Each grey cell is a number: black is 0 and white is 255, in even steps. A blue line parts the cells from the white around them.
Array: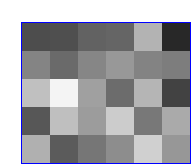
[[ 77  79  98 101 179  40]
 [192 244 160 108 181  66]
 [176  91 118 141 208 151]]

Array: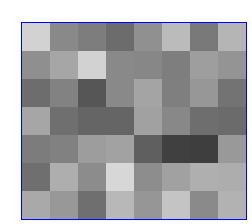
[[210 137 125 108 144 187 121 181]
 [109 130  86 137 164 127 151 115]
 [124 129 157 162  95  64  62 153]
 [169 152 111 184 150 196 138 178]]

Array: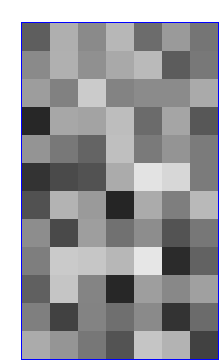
[[ 94 175 138 183 108 154 117]
 [157 129 203 131 139 139 170]
 [148 120 100 191 122 148 123]
 [ 81 179 154  37 171 126 185]
 [126 202 198 183 230  43  98]
 [127  65 131 111 138  51 107]]

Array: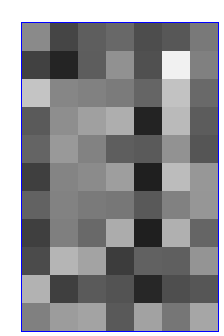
[[138  69  94 104  77  87 121]
 [196 134 129 123 101 194 105]
 [100 153 130  94  90 146  85]
 [ 98 130 122 119  89 129 150]
 [ 75 181 163  60  97  95 148]
 [128 156 163  89 162 118 166]]

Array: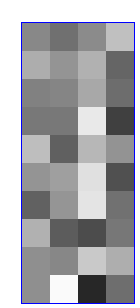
[[136 112 139 192]
 [129 133 168 109]
 [190  96 183 147]
 [ 97 149 228 113]
 [143 135 201 174]]

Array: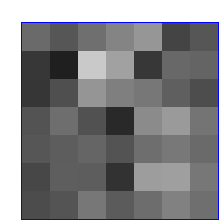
[[106  86 111 132 150  68  86]
 [ 54  79 149 127 119  95  77]
 [ 86  93 101  83 110 120 106]
 [ 76  84 119  91 109 129 111]]

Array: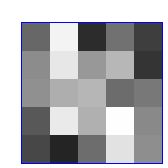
[[103 243  44 113  62]
 [144 174 182 108 120]
 [ 71  36 109 226 142]]
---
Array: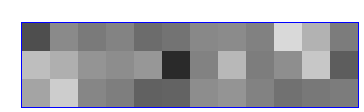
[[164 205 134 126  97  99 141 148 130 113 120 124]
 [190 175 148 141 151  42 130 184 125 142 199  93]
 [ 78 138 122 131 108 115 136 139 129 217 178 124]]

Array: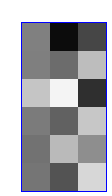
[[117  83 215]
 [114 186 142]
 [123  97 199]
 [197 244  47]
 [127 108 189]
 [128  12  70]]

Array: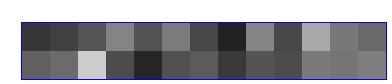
[[ 96 107 205  76  38  81  91  58  84  76 122 117 126]
 [ 55  65  85 132  83 123  71  34 133  71 169 120 105]]

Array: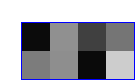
[[124 142  10 205]
 [ 11 144  64 117]]

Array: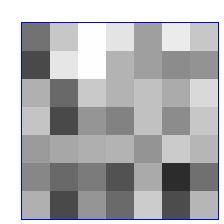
[[176  73 149 106 204  76 182]
 [135 105 123  82 170  44 112]
 [155 167 175 179 148 203 182]
 [196  73 149 130 193 140 199]
 [176 105 201 179 193 171 217]
 [ 73 230 254 179 159 140 147]
 [114 199 254 228 159 235 199]]

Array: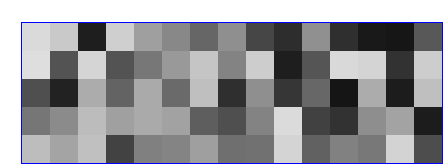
[[189 164 192  66 128 132 159 111 113 212  97 129 120 211  77]
 [118 139 188 160 170 162  94  79 131 219  65  50 142 163  28]
 [ 79  34 172  99 170 106 191  47 143  54 103  21 172  28 191]
 [222  83 213  83 119 153 197 131 205  30  85 217 212  50 205]
 [218 201  30 207 159 136 102 143  70  45 144  47  25  22  88]]

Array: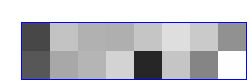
[[ 87 168 181 211  38 197 133 254]
 [ 71 195 177 175 197 222 202 145]]

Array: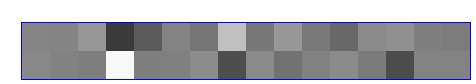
[[137 130 126 248 127 128 140  78 138 114 129 139 123  76 131 131]
 [133 132 150  58  91 131 117 192 119 151 121 104 138 144 127 124]]
